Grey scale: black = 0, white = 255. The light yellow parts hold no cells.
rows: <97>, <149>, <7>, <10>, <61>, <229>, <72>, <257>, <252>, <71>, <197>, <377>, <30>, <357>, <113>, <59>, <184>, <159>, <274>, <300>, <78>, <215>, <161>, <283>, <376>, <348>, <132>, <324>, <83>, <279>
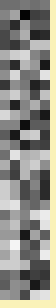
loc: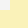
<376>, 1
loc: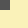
<161>, 3
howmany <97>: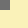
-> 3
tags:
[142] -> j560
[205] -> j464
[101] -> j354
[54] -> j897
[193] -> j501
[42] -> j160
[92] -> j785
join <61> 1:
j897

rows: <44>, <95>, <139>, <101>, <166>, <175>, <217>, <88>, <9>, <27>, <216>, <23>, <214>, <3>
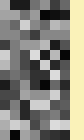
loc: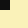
<95>, 5
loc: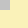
<23>, 0
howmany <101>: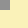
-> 0
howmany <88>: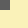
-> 3

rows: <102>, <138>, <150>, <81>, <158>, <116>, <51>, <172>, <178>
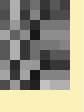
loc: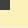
<102>, 6
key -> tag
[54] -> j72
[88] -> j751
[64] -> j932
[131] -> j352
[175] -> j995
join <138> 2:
j72

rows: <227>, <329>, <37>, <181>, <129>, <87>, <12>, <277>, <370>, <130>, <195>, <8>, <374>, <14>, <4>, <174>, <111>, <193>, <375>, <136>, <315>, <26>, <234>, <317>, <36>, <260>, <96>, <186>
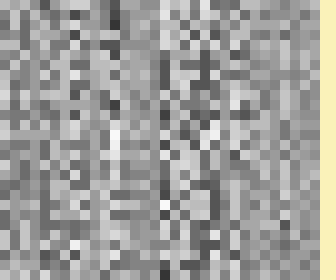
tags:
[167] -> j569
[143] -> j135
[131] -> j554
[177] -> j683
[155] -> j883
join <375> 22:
j569
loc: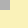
<375>, 10
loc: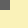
<375>, 21
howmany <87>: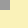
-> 5

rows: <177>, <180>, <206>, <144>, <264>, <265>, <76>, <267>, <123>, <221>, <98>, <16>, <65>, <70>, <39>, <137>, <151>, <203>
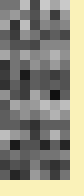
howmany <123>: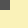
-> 2
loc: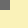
<137>, 3
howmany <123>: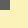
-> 3
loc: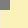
<151>, 3

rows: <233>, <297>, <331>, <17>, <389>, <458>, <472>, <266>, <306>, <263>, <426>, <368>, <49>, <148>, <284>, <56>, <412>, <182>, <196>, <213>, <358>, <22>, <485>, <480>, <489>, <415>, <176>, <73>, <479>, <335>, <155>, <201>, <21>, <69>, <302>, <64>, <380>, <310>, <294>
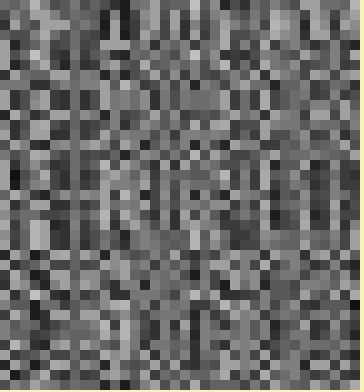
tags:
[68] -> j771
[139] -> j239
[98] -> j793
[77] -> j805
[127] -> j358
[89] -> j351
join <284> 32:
j793
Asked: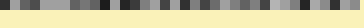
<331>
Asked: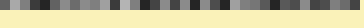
<213>
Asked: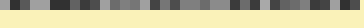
<358>
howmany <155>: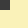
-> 5
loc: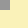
<380>, 11
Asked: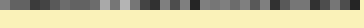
<69>

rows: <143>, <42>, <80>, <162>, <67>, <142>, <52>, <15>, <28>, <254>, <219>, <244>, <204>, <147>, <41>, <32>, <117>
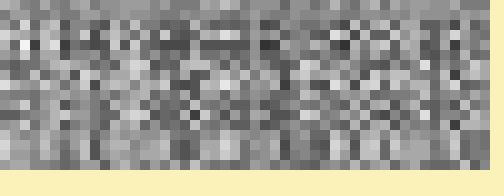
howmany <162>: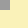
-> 7
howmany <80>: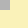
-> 2
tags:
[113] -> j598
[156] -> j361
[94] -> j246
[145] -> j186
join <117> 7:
j598
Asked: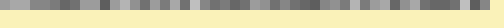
<117>
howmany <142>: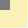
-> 4
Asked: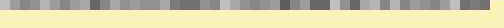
<147>
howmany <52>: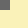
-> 6

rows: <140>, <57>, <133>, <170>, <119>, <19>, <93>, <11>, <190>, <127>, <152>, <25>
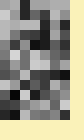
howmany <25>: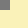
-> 1
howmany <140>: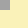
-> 3
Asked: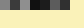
<119>
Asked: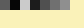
<127>
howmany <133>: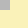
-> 3
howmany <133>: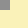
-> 1
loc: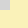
<19>, 1

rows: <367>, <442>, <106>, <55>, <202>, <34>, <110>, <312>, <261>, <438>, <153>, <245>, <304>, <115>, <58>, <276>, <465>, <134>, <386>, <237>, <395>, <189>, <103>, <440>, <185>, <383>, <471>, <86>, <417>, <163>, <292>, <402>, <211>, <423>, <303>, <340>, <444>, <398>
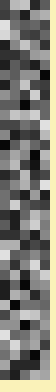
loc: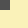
<34>, 2
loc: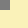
<103>, 4
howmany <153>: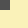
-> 0
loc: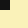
<465>, 3

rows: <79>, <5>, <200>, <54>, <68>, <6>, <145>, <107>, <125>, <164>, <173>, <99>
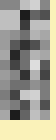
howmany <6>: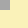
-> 2
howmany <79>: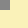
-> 3
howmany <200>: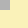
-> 0
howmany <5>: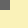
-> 1
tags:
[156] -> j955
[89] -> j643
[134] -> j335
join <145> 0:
j335

